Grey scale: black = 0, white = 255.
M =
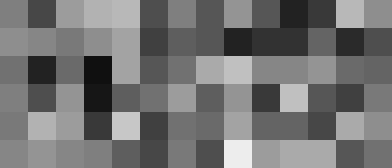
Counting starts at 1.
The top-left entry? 127
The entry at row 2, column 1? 142
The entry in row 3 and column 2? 34
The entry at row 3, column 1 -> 113
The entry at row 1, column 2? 71
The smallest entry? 16
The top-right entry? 142
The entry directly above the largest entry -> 163
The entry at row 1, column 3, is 156
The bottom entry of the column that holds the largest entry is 237
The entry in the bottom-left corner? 134
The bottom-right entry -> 113
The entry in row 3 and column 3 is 106
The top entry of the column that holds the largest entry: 148
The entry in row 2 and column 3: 121
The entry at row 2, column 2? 134
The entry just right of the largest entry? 156
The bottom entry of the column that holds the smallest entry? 127

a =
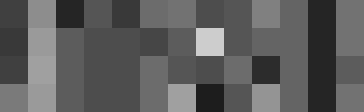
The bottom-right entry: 114
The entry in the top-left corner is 64
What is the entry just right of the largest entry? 85
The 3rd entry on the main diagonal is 92
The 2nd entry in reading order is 141
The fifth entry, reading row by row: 57
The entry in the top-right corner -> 114
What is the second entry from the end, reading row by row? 37
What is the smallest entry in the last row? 29
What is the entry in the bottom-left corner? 122
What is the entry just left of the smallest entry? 160
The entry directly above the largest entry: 77
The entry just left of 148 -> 85

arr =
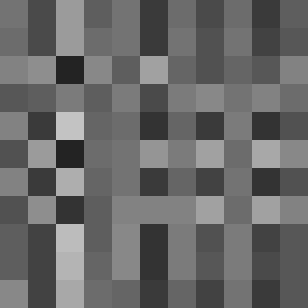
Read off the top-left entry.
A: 115
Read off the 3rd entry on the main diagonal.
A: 35
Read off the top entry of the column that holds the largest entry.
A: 155
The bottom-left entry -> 136
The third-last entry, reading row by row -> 115
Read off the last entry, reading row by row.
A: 87
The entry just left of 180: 66
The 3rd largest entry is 180
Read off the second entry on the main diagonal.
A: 74
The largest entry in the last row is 168
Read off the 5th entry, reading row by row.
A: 115
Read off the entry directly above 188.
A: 51
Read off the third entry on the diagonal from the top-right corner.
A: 101
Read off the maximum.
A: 195
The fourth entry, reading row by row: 94
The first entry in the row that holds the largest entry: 130
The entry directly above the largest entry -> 123
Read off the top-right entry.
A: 94
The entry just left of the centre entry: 115
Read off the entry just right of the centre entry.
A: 123
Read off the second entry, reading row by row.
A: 74
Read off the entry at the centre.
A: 149
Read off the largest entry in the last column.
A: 136

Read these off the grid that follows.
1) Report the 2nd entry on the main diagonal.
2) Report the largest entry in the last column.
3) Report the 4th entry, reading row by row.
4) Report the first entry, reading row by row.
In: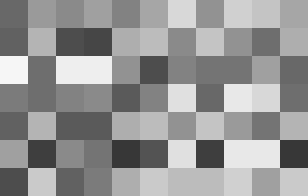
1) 180
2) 202
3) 160
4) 104

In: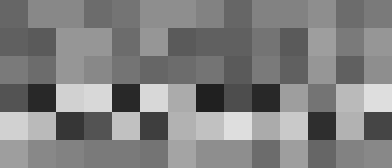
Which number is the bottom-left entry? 158
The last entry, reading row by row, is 136
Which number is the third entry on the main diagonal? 150
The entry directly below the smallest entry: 193
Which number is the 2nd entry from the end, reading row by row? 130
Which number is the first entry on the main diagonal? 102
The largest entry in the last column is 222
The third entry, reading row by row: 136
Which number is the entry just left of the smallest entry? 171
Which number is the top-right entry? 122
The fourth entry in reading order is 108
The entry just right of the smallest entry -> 77
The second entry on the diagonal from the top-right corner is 122
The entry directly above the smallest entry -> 116
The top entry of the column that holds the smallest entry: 130
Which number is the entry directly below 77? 222
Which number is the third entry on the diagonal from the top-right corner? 150
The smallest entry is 32
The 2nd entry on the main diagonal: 90
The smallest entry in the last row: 102

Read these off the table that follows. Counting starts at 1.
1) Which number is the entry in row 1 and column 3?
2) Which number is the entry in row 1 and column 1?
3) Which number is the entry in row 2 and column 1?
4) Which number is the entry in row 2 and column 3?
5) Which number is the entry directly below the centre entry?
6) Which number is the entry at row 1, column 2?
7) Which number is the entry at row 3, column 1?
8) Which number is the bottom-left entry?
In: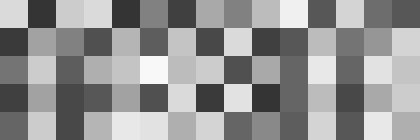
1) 204
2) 218
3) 58
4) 129
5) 58
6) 52
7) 116
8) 101

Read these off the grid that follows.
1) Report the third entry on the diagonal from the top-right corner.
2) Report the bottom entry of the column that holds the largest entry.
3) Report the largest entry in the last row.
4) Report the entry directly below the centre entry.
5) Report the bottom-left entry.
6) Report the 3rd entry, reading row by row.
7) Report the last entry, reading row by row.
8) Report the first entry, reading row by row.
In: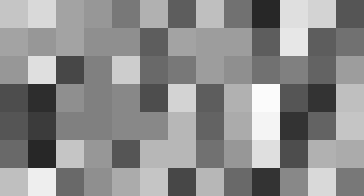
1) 128
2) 51
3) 238
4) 183
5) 191
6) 163
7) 120
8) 197

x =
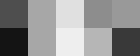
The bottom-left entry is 20
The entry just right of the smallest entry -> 167
